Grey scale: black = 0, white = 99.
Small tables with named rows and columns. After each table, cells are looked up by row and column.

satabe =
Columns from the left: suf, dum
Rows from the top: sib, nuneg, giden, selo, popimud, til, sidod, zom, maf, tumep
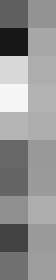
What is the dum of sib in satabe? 57
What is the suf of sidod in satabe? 39
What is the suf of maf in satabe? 26
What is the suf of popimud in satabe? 70
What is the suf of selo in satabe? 95
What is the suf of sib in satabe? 37
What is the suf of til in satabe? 40

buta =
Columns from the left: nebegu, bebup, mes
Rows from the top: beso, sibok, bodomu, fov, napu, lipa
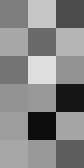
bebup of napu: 5
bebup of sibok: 41
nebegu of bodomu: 45
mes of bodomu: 57
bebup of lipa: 59
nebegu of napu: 61
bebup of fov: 59
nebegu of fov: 57
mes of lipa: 36
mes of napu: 64
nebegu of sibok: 65
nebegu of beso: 49
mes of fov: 8
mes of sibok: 70
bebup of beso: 77
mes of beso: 29
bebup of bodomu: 86
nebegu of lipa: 65
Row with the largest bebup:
bodomu

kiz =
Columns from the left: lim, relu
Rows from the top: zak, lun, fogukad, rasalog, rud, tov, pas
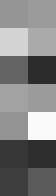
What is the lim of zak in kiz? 58
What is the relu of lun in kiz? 66
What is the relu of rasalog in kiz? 60
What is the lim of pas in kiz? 24
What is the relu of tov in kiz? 18
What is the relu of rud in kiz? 97
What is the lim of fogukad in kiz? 39
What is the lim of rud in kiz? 57
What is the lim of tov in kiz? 21
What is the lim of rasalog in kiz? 63
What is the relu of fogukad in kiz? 17
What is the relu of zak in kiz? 60
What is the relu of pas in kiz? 35
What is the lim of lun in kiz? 82
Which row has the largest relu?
rud

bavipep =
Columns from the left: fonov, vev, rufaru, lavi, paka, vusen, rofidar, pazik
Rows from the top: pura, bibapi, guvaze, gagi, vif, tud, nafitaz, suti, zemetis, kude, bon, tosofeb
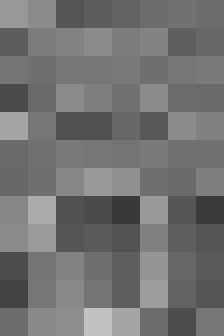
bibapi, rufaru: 51
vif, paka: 40
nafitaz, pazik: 49
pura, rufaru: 33
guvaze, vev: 43
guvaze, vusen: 43
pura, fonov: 59
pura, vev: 54
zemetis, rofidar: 37
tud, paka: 45

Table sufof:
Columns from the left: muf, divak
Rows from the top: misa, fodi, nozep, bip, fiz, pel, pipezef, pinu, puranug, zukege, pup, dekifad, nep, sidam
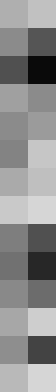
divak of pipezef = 74
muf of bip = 62
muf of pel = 51
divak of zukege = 15
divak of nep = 26
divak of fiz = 60
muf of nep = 55
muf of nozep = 31
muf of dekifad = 65
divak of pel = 77
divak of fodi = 33
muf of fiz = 54
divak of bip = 54
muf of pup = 53
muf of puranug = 49
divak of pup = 42

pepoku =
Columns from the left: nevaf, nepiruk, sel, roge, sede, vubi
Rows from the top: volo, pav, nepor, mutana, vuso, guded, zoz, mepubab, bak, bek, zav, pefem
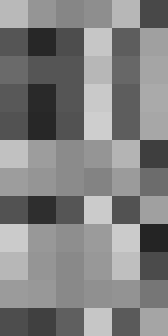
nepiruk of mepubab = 18
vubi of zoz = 42
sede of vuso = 36
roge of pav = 77
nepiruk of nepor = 33
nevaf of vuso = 32
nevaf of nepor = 41
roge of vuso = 80
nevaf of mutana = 34
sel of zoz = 54
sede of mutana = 36
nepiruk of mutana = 16
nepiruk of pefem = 25
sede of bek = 74
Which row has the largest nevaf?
bak

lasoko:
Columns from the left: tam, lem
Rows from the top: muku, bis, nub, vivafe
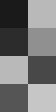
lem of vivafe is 77
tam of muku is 10
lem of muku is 72
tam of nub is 72
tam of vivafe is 33
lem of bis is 56
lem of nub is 28
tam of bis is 17
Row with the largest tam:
nub

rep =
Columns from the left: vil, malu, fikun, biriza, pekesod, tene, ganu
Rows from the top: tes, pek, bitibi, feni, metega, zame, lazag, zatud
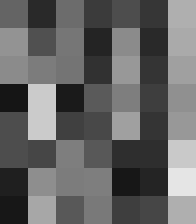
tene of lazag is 14
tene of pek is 16
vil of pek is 57
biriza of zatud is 47
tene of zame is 18
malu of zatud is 65
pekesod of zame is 18
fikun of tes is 42
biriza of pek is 14
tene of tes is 21
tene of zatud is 27
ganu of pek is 66
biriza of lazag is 49
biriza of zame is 34
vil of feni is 8
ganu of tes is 68
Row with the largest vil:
pek

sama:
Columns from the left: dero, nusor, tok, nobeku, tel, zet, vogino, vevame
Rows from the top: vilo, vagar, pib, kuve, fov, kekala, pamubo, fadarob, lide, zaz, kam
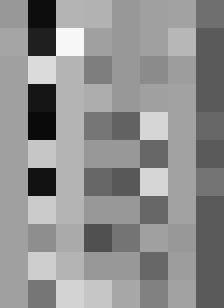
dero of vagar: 64
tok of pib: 70
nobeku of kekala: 59
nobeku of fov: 46
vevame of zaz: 35
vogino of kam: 63
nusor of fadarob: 79
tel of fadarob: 59
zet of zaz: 40
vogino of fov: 63
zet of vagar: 62
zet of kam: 50
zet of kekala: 40
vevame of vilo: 43
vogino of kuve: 63
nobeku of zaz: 59
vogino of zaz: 61
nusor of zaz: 80
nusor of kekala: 77

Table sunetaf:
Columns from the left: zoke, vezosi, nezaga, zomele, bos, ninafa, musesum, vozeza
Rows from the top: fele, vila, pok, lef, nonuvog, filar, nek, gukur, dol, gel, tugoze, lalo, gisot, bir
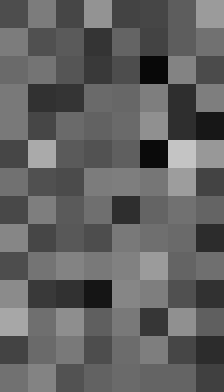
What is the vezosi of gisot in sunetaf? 41
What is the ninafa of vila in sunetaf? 26
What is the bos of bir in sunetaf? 41
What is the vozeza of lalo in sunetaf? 37
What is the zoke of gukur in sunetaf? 28
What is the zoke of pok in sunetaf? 41
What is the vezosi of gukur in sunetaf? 49
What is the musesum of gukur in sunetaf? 44
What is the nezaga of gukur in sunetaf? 35
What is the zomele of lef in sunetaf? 41
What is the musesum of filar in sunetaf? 76
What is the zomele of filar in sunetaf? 32
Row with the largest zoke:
lalo

